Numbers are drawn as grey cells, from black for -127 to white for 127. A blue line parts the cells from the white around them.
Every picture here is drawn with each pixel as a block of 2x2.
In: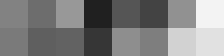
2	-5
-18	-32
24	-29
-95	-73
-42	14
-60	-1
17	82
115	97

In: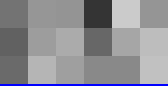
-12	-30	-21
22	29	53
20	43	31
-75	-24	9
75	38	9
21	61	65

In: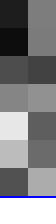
-98	-114	-50	5	103	60	-46
-2	-4	-61	17	-33	-20	44

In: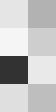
101	117	-77	95
50	78	105	62

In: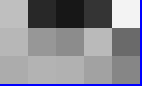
63	55	44
-87	23	51
-104	12	49
-75	58	34
115	-21	6

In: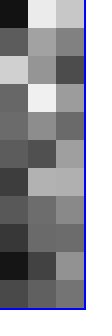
-109	-35	80	-24	-20	-35	-66	-39	-72	-106	-54
107	34	21	112	13	-47	50	-18	-21	-61	-31
71	1	-51	28	-21	31	48	9	-19	18	-11

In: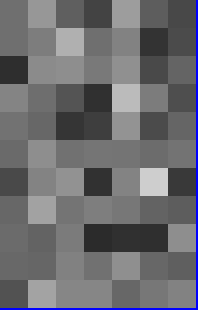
-16	-16	-81	4	-13	-21	-54	-24	-20	-23	-45
23	-2	11	-17	-24	14	3	34	-28	-25	35
-32	48	14	-43	-74	-14	18	-11	-4	1	6
-60	-16	-6	-79	-65	-10	-78	-1	-84	-14	6
29	2	16	59	19	-11	3	-8	-79	15	-24
-34	-76	-54	-3	-52	-19	78	-28	-80	-24	-8
-55	-52	-27	-49	-26	-12	-70	-34	14	-32	2

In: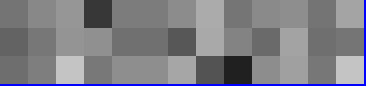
-11	-28	-17
8	-8	-1
22	20	68
-72	16	-7
-3	-15	14
-3	-15	14
12	-40	38
43	41	-44
-10	3	-95
10	-21	13
14	35	32
-11	-16	-8
36	-10	68
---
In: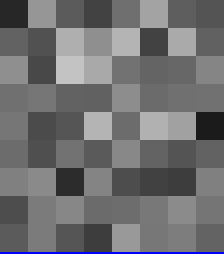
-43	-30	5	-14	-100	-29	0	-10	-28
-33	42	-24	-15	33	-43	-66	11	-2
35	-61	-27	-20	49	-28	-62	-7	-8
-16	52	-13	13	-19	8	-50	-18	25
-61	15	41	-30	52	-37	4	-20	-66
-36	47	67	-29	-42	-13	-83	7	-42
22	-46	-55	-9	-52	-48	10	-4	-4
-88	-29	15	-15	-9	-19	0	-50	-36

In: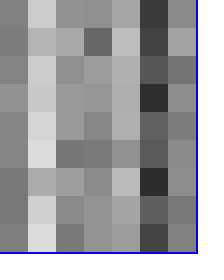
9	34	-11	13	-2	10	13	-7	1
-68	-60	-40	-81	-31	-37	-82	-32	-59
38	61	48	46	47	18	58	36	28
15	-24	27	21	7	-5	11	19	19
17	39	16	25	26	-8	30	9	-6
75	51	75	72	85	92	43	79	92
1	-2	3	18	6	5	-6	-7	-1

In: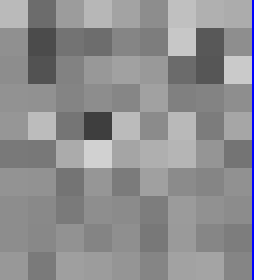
44	14	74	14	38	-11	17	12	-2	5
48	-39	-41	3	-3	21	5	17	6	36
64	71	-20	0	57	53	11	27	26	34
13	-2	25	33	11	47	32	-2	-7	5
35	5	33	6	59	37	-4	11	15	21
55	-18	24	13	-65	81	22	14	4	28
28	-12	2	4	-10	43	-11	-5	18	31
-19	-52	-45	17	60	-7	18	9	8	-5
58	16	13	18	22	-6	19	13	13	24

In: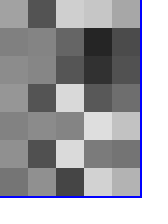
39	-52	-46	-17	66	-11	51
70	-90	-78	-39	94	-4	82
79	-26	-42	89	4	90	-58
-44	4	6	-43	11	-47	16
34	0	12	22	2	16	-10

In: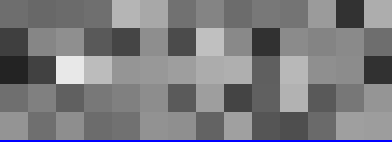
45	-17	-78	21	29
-77	10	12	-8	31
27	4	15	-38	-21
-11	11	56	50	-49
-7	-78	-32	-31	-42
-19	9	47	-59	32
4	64	44	30	-28
-14	-52	30	-37	15
40	14	24	13	18
53	-58	21	0	-14
-16	-38	60	-7	-19
-20	15	104	-31	14
-23	6	-62	0	-16
-17	-64	-92	-16	20

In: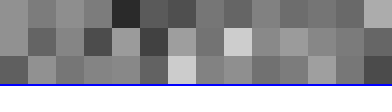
44	-25	-52
-22	-4	-8
-10	7	31
-18	27	-3
1	9	-14
-26	77	15
-9	-12	2
-48	30	76
-37	-62	-29
-85	27	8
-3	-51	4
14	5	-9
-3	-27	17
17	17	-32
